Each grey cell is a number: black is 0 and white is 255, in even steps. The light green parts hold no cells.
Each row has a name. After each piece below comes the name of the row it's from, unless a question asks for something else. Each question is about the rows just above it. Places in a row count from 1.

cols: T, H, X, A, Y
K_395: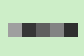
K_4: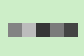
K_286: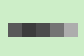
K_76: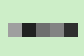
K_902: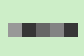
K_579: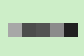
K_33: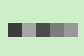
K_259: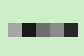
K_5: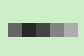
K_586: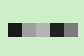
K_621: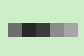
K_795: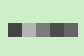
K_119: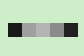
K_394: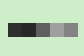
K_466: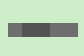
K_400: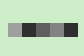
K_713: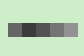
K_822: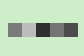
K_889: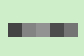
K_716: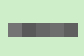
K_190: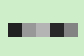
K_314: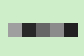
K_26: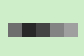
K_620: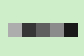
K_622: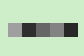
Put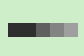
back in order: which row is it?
K_400
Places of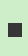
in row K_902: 2 5
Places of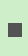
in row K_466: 2 3
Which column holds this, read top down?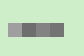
A

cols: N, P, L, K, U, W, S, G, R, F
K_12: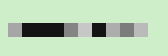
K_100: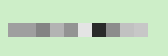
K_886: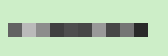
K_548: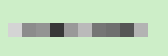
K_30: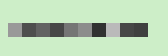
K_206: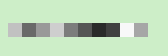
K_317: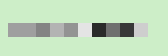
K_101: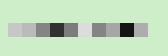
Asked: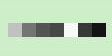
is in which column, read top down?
R
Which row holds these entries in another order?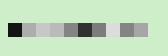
K_101
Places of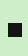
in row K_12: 2 3 4 7
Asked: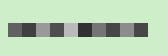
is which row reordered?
K_30

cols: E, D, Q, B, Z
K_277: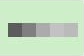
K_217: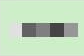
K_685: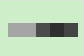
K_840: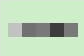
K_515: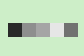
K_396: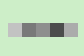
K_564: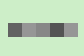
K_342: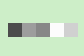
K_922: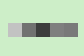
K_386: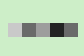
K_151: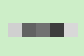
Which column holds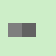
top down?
D
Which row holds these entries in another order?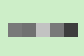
K_840
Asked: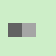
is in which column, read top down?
D
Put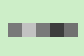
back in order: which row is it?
K_840
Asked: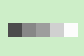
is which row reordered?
K_342

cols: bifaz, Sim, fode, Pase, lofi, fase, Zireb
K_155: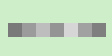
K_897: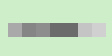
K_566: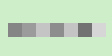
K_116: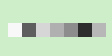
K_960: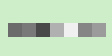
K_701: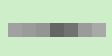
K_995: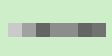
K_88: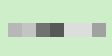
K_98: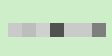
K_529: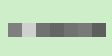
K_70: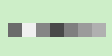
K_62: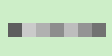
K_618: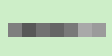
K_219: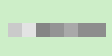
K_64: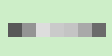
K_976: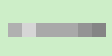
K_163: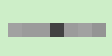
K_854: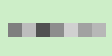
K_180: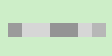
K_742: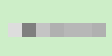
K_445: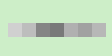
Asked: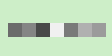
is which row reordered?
K_960
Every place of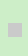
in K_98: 1 5 6
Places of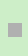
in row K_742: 4 7
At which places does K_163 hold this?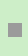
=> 2 3 5
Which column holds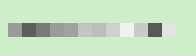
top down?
Sim
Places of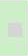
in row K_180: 2 3 6
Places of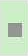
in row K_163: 7

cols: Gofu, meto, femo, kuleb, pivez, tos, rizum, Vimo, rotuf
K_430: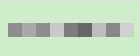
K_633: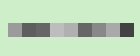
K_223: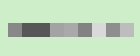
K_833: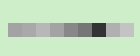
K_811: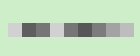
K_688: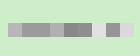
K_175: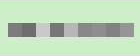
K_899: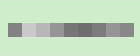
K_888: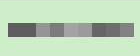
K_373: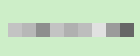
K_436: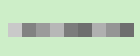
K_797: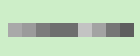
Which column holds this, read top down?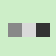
rizum
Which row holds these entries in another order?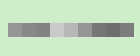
K_899

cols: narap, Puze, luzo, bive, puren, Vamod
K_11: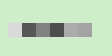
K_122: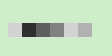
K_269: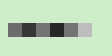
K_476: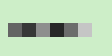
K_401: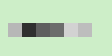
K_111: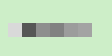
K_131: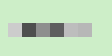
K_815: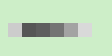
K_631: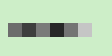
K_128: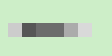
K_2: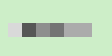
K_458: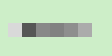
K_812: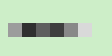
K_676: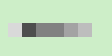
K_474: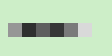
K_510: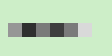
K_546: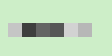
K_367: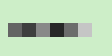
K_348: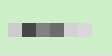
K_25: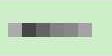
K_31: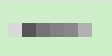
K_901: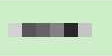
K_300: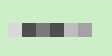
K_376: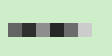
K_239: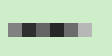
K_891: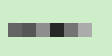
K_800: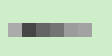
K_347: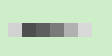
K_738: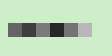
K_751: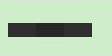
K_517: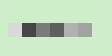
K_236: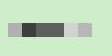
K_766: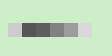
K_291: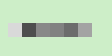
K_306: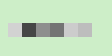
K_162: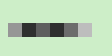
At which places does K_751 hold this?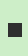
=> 1 2 5 6
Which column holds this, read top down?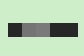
bive

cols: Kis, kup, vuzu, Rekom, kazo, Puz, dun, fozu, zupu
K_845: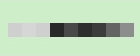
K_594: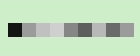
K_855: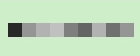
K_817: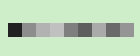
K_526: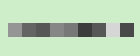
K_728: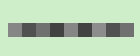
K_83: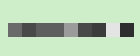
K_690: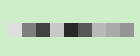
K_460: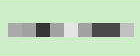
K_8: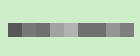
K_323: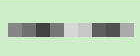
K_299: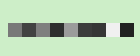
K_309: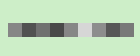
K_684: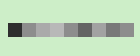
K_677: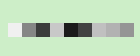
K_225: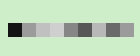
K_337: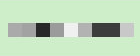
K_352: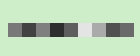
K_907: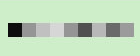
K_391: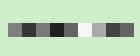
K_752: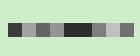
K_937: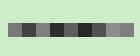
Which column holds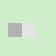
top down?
Puz
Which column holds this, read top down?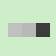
dun
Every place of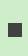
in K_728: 4 6
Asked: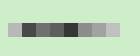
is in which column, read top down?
dun

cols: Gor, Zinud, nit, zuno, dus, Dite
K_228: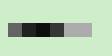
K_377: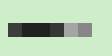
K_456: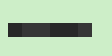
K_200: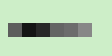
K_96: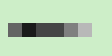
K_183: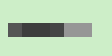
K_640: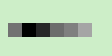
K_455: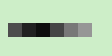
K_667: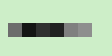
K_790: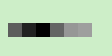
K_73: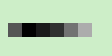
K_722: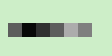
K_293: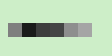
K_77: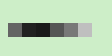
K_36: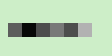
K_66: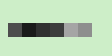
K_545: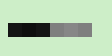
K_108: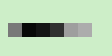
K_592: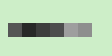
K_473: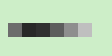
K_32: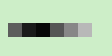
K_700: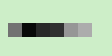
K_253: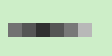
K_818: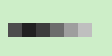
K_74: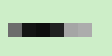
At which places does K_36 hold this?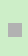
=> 6
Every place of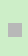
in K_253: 6
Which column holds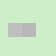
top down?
Dite
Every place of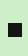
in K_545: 1 3
